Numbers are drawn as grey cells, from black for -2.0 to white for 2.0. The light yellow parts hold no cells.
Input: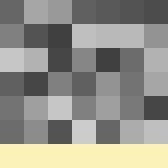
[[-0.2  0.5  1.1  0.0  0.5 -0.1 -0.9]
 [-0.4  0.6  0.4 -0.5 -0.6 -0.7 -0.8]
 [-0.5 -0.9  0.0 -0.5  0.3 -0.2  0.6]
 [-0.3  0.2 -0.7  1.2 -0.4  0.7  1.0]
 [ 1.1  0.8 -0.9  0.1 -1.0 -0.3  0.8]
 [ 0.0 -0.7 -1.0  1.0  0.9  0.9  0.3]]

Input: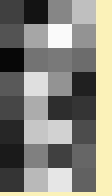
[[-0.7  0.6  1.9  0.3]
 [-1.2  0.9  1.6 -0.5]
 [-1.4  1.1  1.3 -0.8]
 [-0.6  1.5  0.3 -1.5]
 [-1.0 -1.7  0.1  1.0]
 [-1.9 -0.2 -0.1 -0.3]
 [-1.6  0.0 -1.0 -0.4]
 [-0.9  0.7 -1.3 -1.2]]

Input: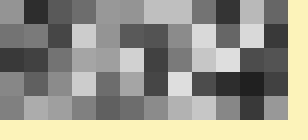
[[ 0.0  0.7  0.5  0.0 -0.5 -0.3  0.2  0.8  1.1  0.1 -1.1  0.4]
 [ 0.1 -0.5  0.2  1.2 -0.3  0.6 -0.9  1.5 -0.8 -1.3 -1.5 -1.0]
 [-1.1 -1.0 -0.2  0.6  0.5  1.3 -1.0 -0.1  1.1  1.5 -0.8 -0.7]
 [ 0.3 -1.3 -0.6 -0.3  0.4  0.3  1.0  1.0 -0.2 -1.2  0.9 -0.4]
 [-0.2 -0.1 -0.9  1.2  0.3 -0.6 -0.7  0.2  1.4 -0.4  1.4 -1.1]]

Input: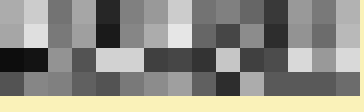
[[-1.8 -1.7  0.3 -0.7  1.3  1.3 -1.0 -0.9 -1.2  1.1 -1.0 -0.8  1.4  0.4
   1.4]
 [-0.7  0.1  0.0 -0.5 -0.7 -0.1  0.2  0.5 -0.5 -1.3  0.7 -0.6 -0.6 -0.6
  -0.3]
 [ 0.6  1.5 -0.1  0.5 -1.6  0.1  0.7  1.6 -0.4 -0.9  0.2 -1.3  0.3 -0.3
   0.9]
 [ 0.7  1.2 -0.2  0.6 -1.4  0.0  0.4  1.2 -0.2  0.0 -0.4 -1.1  0.4 -0.1
   0.8]]

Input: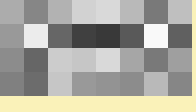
[[ 0.2 -0.4  1.2  1.1  1.4  0.6 -0.1  0.5]
 [ 0.0 -0.3  1.1  0.4  0.3  0.2  0.9  0.1]
 [ 0.7  0.1  0.8  1.3  1.4  0.9 -0.1  1.0]
 [ 0.4  1.7 -0.4 -1.0 -1.1 -0.6  1.9 -0.5]]

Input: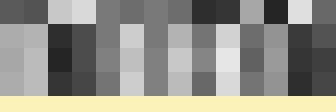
[[-0.6 -0.7  1.1  1.4 -0.1 -0.3 -0.1 -0.3 -1.3 -1.2  0.6 -1.4  1.5 -0.4]
 [ 0.7  0.9 -1.2 -0.9 -0.2  1.2  0.0  0.9 -0.4  1.4 -0.2  0.3 -1.3 -0.9]
 [ 0.7  0.8 -1.3 -0.8 -0.1  1.2 -0.1  0.8 -0.2  1.3 -0.3  0.3 -1.1 -0.7]
 [ 0.6  0.9 -1.4 -0.8  0.0  1.0  0.0  1.1  0.1  1.6 -0.5  0.4 -1.2 -1.0]]

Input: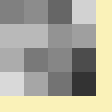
[[ 0.9  0.9  0.3  0.5]
 [ 0.7 -0.1  0.1 -0.8]
 [ 1.4  0.6 -0.2 -1.2]
 [ 0.0  0.2 -0.4  1.3]]
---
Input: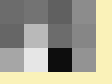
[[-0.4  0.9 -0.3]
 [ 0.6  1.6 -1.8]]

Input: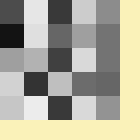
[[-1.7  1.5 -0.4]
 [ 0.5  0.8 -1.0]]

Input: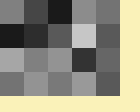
[[-1.6 -1.3 -0.6]
 [ 0.6  0.0  0.3]]

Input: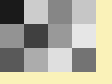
[[ 0.3 -1.0  0.4]
 [-0.6  0.7  1.5]]

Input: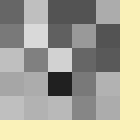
[[-0.1  1.4 -0.5]
 [ 1.0  0.0  1.3]]

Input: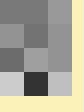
[[ 0.3 -0.2  0.3]
 [-0.3  0.5  0.3]]

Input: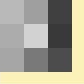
[[ 0.7  1.3 -1.1]
 [ 0.6 -0.1 -0.8]]
